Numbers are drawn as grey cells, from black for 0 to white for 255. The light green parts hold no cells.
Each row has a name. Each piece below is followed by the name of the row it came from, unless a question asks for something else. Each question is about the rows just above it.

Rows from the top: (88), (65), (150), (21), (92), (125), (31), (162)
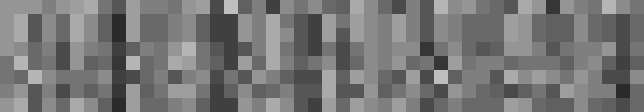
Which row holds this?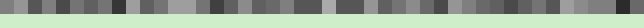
(31)
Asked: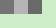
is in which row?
(92)
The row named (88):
[149 149 149 127 149 158 170 116  86 158 127 127 116 149 158  74 191  96
 127  64 139 116 139 105  96 170 139 105  74 127  86 181 139 149 116 105
  86 170 149  54 149 127 116 181 139 116]
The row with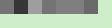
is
(92)

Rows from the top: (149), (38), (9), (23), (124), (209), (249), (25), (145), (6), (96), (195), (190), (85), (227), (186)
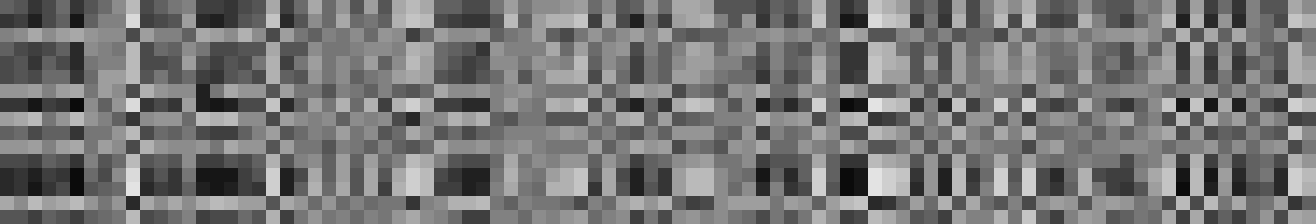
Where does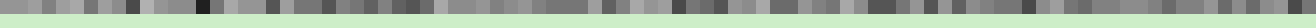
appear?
(249)
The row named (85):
[ 41  53  22  53  74  11  85  97 107 227  41  63  53  97  32  22  32  63
  53 207  32  97 177 107 168  85 168  63 177 207 186  63  63  32  41 129
 168 118 107 177 177 196  53 168  85  32  85  53 158 186 186 140 107 140
  41 129  53  74 207  85  11  22 227 207 186  41 149  32 186  63 129 207
  97 207  74  53  97 177 118  63  53  85 158 196  11 186  32 149  32  74
  85  41 207 177]
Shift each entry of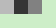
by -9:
[177  44 120]
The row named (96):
[149 149 158 129 158 168 118 158 140  74 177 149 140 140 149 118 168 149
 149  85 158 118 118  85 129 118  97 129  97  85 107 168 140 140 149 129
 140 149 129 118 118 118 158  97 129 168 149 158  74 118 107  85 149 140
 168 107 107 149 129 118 168 140  85  85 118 149  85 149  97 140 129 118
 118  74 140 158 118 107 129 129 140 140 129 107 129 129 149 107 140 107
 140 149  74 118]
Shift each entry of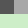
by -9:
[ 76 159]

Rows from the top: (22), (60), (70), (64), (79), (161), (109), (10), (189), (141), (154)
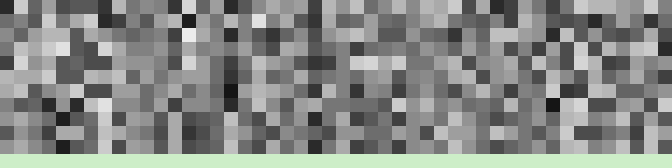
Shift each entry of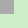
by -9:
[161]
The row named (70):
[138 100 158 182 182  88 170 147 118 100 118 129  64 237 170 129  42 129
  88  53 100 138  76 147 170 191 158  88  88 147 109 100  53 138 100 191
 191 158 147  42 191  88 147  88  76 100 170  76]
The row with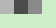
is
(79)
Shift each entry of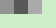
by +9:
[156  97 179]
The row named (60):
[109 129  88 203 118 170 203  42  64 129  88 158 182  30 158 118 182 129
 225 129 170  88  53 170 100 109 158 109 100 129 158 182 118 100  88 129
  64 182 147  88  76  88  42 100 158 118  53 109]
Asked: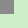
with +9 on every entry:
[147]

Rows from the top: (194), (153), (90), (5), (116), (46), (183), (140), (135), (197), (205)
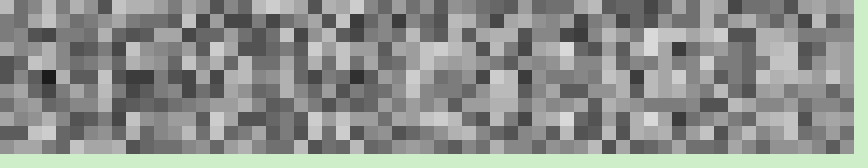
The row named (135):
[166 135 146 177 135  83  92 124  71 195 146 135 157 157  92 205 166  83
  83 103 124  92 205 157 195 157 157 112 166 157 195 205 186 112  83 186
 124  71 166 177 217 103  83 157  92 177 217 166  60 112 135 157 124 103
 177 186 195  83 157 166 157]
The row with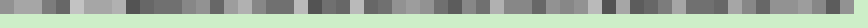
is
(205)
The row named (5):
[166 135 146 177 135  83  92 124  71 195 146 135 124 157  92 205 166  83
  83 103 124  92 205 157 195 157 157  92 166 157 195 205 186 166  83 186
 124  71 166 177 217 103  83 157  92 177 217 166  60 112 146 157 124 103
 177 186 195  83 103 166 157]
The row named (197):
[ 92  92 195 205 103  92 135 146 103 177 103 135 146 186 112 195 103 124
 166  92 124  83 195 112 205  83 135 146  83 103 124 146 177 186 135 103
  83 135 146  92 186  83  92 186  83 177 166 177 103 157 195  83 146 186
 135 157 195 112 124 157 112]
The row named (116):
[ 83 103 195 177 135 112 124 146 103 177 157 146 103 195 135 177 103 186
 112 112 166 103 177 112 195 112 166 103 112 157 195 166 157 166 146 124
  92 146 135 146 186 135 135 186 103 135 124 166 124 135 205 124 124 103
 124 195 195  92 146 166 157]

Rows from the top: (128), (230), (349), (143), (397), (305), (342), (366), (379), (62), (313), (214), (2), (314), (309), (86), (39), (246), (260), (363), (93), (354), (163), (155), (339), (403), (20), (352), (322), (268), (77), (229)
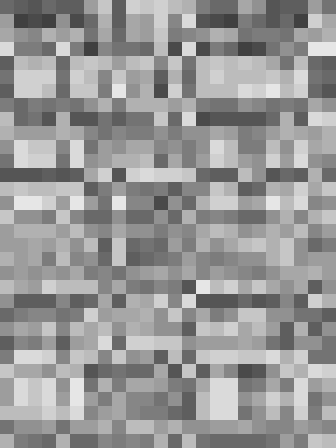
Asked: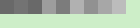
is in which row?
(246)
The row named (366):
[124 105 124 115 124 115 145 177 124 177 177 177 157 177 124 115 115 145
 134 115 124 115 167 145]

